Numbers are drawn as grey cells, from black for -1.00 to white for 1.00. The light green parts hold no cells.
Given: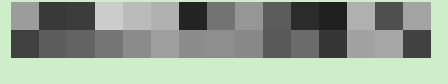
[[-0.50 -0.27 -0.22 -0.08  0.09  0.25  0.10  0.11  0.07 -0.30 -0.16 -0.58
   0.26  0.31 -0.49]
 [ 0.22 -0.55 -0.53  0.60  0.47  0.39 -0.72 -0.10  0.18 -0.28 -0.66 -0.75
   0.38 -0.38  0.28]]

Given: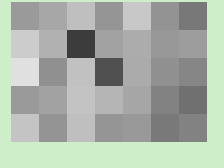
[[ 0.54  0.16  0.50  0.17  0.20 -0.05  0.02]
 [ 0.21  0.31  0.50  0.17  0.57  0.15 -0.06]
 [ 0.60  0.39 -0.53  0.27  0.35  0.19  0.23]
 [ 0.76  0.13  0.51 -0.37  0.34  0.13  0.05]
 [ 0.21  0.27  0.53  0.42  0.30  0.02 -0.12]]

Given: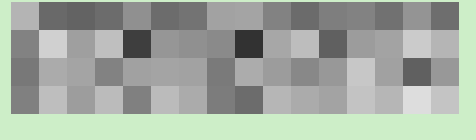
[[ 0.00  0.49  0.23  0.47  0.00  0.47  0.34 -0.03 -0.15  0.43  0.34  0.28
   0.53  0.43  0.73  0.54]
 [ 0.41 -0.18 -0.22 -0.15  0.13 -0.15 -0.10  0.27  0.29  0.02 -0.16 -0.01
   0.02 -0.11  0.16 -0.14]
 [ 0.02  0.63  0.25  0.50 -0.51  0.18  0.13  0.08 -0.61  0.31  0.48 -0.25
   0.22  0.28  0.59  0.42]
 [-0.06  0.34  0.29  0.02  0.26  0.29  0.27 -0.04  0.35  0.22  0.07  0.19
   0.56  0.26 -0.25  0.19]]

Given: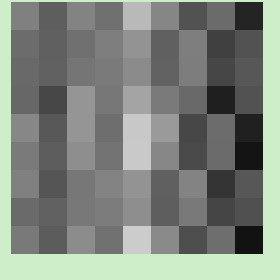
[[-0.05 -0.28  0.10 -0.11  0.60  0.08 -0.39 -0.14 -0.86]
 [ 0.00 -0.26  0.03 -0.12  0.45  0.05 -0.36 -0.16 -0.72]
 [-0.15 -0.25 -0.12 -0.01  0.15 -0.25 -0.01 -0.50 -0.36]
 [-0.18 -0.24 -0.08 -0.04  0.09 -0.23 -0.02 -0.45 -0.32]
 [-0.19 -0.44  0.17 -0.07  0.29 -0.04 -0.18 -0.76 -0.36]
 [ 0.06 -0.31  0.17 -0.14  0.57  0.21 -0.44 -0.15 -0.75]
 [-0.04 -0.27  0.11 -0.10  0.58  0.06 -0.42 -0.16 -0.84]
 [ 0.00 -0.33 -0.07  0.03  0.15 -0.25  0.03 -0.59 -0.32]
 [-0.17 -0.24 -0.06 -0.03  0.11 -0.26 -0.05 -0.46 -0.37]]

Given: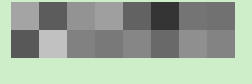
[[-0.31  0.51  0.01 -0.05  0.05 -0.18  0.12  0.03]
 [ 0.29 -0.28  0.15  0.25 -0.23 -0.59 -0.09 -0.11]]

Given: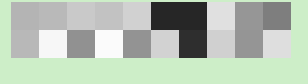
[[ 0.44  0.94  0.14  0.97  0.15  0.65 -0.64  0.63  0.17  0.74]
 [ 0.41  0.45  0.58  0.52  0.64 -0.70 -0.70  0.76  0.18 -0.01]]
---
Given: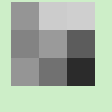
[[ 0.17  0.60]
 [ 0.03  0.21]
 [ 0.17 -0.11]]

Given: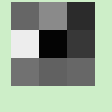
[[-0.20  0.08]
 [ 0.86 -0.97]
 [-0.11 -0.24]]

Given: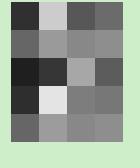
[[-0.62  0.60]
 [-0.20  0.21]
 [-0.76 -0.58]]

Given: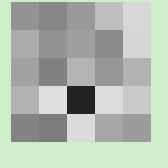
[[0.15 0.06]
 [0.34 0.15]
 [0.27 0.01]]

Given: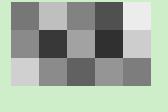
[[-0.07  0.50]
 [ 0.08 -0.56]
 [ 0.63  0.09]]

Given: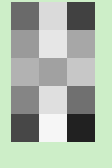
[[-0.17  0.71]
 [ 0.21  0.80]
 [ 0.40  0.26]]

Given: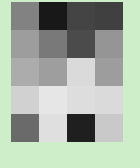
[[ 0.02 -0.81]
 [ 0.23 -0.05]
 [ 0.35  0.24]]
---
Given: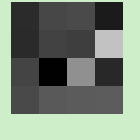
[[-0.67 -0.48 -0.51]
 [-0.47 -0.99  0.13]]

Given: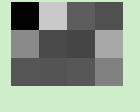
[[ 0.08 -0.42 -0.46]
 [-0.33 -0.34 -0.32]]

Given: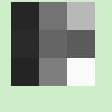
[[-0.67 -0.21 -0.29]
 [-0.72 -0.01  0.96]]

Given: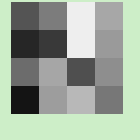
[[-0.70 -0.55  0.87]
 [-0.15  0.30 -0.38]]

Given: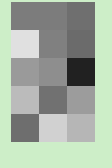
[[ 0.76  0.00 -0.16]
 [ 0.21  0.11 -0.74]]

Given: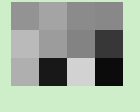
[[ 0.46  0.22  0.03]
 [ 0.37 -0.81  0.65]]

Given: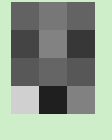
[[-0.47  0.02 -0.57]
 [-0.31 -0.21 -0.32]]
